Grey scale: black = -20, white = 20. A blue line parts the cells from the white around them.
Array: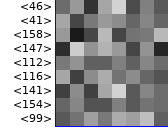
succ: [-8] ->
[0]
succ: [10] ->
[-5]

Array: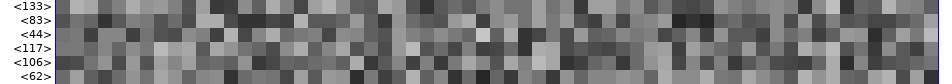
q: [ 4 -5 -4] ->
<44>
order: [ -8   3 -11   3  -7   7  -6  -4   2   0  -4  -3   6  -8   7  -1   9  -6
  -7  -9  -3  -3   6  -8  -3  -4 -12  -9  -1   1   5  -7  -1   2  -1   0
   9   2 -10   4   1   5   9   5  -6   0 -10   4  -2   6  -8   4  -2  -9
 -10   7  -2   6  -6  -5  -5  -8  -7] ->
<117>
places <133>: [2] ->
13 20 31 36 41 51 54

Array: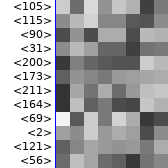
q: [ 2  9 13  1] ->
<115>
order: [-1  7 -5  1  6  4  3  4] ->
<121>
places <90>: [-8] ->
0 2 5
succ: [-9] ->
[11]

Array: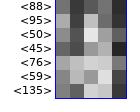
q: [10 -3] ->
<95>
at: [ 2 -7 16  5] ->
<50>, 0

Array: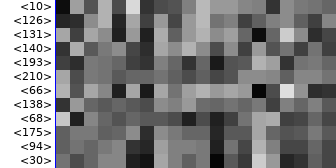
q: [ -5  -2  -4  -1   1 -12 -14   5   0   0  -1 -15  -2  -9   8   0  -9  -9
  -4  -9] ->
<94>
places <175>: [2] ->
5 7
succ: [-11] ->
[12]
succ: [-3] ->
[-4]
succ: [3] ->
[-13]

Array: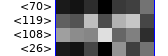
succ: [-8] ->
[8]
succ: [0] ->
[-13]

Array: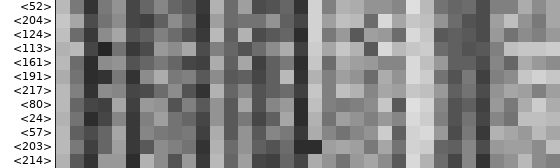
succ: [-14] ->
[-2]
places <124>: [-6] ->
15 21 27 29

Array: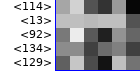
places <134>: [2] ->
0 1
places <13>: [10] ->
0 1 3 4
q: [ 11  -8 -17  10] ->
<129>
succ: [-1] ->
[17]

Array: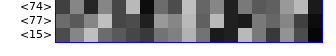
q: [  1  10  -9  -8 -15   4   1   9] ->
<77>
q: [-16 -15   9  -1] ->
<15>
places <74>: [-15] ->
12
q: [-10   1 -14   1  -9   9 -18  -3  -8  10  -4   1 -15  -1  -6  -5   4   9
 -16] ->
<74>
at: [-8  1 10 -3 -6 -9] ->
<15>, 0
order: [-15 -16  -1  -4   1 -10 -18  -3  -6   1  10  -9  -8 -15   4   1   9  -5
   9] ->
<77>

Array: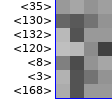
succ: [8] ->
[-7]
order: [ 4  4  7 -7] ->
<168>
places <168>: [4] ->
2 3
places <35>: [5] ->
3
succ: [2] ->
[-10]
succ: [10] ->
[9]

